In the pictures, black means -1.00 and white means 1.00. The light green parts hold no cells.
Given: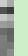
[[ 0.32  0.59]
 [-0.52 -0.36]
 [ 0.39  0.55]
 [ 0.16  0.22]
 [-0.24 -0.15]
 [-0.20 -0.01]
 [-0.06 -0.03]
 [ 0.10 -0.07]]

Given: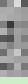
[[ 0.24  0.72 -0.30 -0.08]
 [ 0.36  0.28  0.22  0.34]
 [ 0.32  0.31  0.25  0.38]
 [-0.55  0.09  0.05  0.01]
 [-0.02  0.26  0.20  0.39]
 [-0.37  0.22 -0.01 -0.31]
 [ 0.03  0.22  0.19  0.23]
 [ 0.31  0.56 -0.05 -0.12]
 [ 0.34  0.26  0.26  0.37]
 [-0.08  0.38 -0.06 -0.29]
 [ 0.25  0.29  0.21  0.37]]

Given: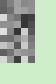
[[ 0.01  0.26  0.07  0.11 -0.20]
 [-0.12  0.28  0.25  0.13 -0.25]
 [ 0.06 -0.09 -0.56 -0.49  0.70]
 [ 0.14  0.26 -0.58 -0.38  0.12]
 [ 0.04 -0.59  0.62 -0.31  0.75]
 [-0.13  0.10  0.36 -0.08 -0.11]
 [ 0.34 -0.29  0.58  0.00  0.53]
 [-0.08  0.26  0.16  0.12 -0.25]
 [ 0.17 -0.51  0.68 -0.18  0.68]]

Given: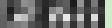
[[-0.52 -0.34  0.11  0.04 -0.48 -0.68 -0.57 -0.34 -0.27 -0.78  0.16 -0.62
  -0.06 -0.71 -0.13]
 [-0.76 -0.37 -0.21  0.15 -0.39 -0.72  0.05  0.24 -0.30 -0.65 -0.16 -0.52
  -0.29 -0.56 -0.16]
 [-0.60  0.62  0.48 -0.03 -0.61 -0.69  0.63 -0.21  0.82 -0.34  0.56 -0.63
   0.73 -0.64 -0.23]
 [-0.13 -0.04  0.06 -0.35 -0.48 -0.65  0.01 -0.49  0.04 -0.61  0.04 -0.61
   0.02 -0.70 -0.25]]

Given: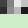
[[ 0.03  0.82  0.51 -0.49]
 [ 0.11  0.44 -0.80 -0.64]]

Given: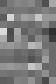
[[-0.04  0.04  0.00  0.07 -0.12 -0.37  0.31 -0.26]
 [-0.11 -0.07 -0.06 -0.12 -0.07  0.02 -0.07 -0.06]
 [ 0.67  0.05  0.27  0.19  0.55  0.20  0.19 -0.27]
 [-0.12 -0.15 -0.11 -0.17 -0.07  0.10 -0.19 -0.05]
 [-0.41  0.31 -0.23 -0.09 -0.17 -0.38 -0.63  0.71]
 [-0.37  0.23  0.00 -0.25  0.06 -0.08 -0.53  0.33]
 [ 0.20  0.12  0.04  0.45  0.33 -0.12 -0.15  0.18]
 [-0.07 -0.20 -0.14 -0.22 -0.12  0.06 -0.16 -0.08]
 [-0.15 -0.22 -0.20 -0.35 -0.22  0.23 -0.16 -0.16]
 [ 0.21  0.14  0.10  0.55  0.38 -0.20 -0.15  0.15]
 [-0.11 -0.10 -0.06 -0.18 -0.07  0.12 -0.18 -0.08]
 [-0.23  0.01 -0.02  0.15 -0.12 -0.42  0.12 -0.27]]
